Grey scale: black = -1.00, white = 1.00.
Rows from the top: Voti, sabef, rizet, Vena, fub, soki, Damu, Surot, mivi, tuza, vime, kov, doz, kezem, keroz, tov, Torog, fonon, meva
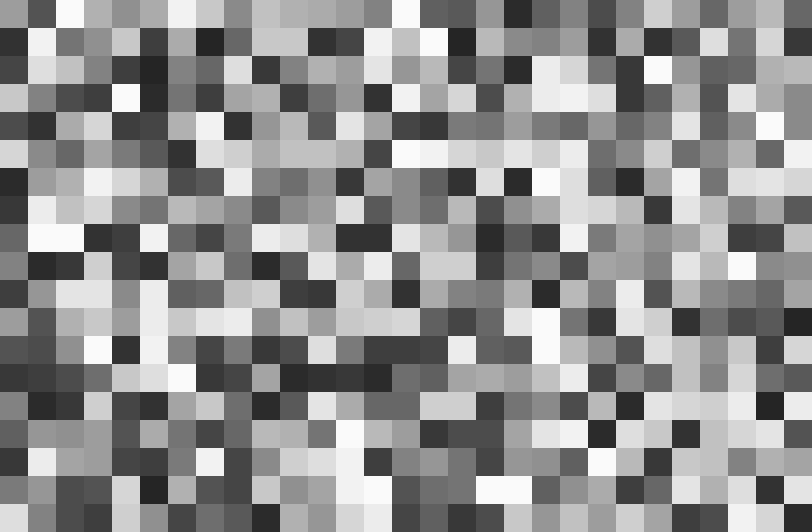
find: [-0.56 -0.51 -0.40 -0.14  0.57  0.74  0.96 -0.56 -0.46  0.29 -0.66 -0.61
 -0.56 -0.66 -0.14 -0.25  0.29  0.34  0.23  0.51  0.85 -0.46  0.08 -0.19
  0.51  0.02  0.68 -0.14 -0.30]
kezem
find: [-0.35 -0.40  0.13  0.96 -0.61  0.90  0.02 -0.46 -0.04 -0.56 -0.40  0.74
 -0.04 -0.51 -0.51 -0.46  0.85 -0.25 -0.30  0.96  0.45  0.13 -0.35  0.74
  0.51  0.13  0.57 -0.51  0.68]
doz
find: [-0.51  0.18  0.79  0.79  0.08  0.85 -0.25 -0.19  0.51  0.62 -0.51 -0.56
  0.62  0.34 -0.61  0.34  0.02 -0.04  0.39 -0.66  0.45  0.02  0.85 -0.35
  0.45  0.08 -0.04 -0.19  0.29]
vime
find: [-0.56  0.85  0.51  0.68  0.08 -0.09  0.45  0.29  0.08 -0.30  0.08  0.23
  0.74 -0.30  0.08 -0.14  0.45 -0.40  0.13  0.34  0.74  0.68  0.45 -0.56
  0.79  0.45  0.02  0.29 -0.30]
Surot
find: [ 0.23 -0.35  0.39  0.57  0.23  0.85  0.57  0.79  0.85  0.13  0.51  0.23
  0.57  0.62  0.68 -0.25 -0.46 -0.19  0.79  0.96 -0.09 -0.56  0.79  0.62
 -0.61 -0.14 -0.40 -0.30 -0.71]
kov
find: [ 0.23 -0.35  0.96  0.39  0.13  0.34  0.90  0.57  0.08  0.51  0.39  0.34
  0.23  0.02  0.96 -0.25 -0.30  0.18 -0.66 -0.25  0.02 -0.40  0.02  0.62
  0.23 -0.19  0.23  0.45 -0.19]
Voti
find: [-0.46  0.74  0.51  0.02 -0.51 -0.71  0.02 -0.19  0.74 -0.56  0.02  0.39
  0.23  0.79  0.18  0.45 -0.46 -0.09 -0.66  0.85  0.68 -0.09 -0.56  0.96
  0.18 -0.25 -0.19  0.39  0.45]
rizet

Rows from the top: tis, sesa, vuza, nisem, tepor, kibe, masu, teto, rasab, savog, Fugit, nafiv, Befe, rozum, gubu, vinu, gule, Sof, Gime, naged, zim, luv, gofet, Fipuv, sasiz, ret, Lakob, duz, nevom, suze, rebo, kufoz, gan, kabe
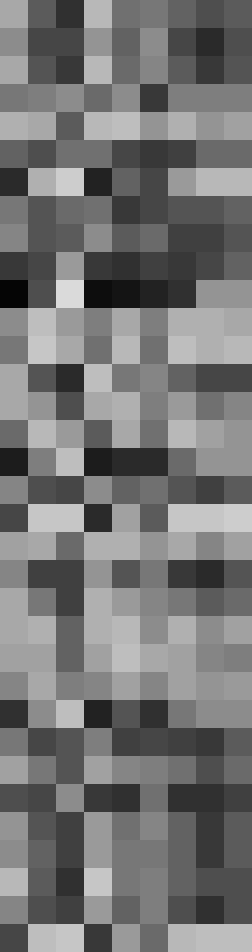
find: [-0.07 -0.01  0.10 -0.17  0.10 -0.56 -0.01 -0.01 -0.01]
nisem
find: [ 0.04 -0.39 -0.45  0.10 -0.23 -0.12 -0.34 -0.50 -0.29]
Sof

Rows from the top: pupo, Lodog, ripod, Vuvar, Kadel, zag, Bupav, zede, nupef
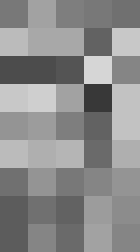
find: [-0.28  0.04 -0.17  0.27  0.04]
nupef
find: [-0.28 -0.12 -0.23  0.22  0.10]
zede

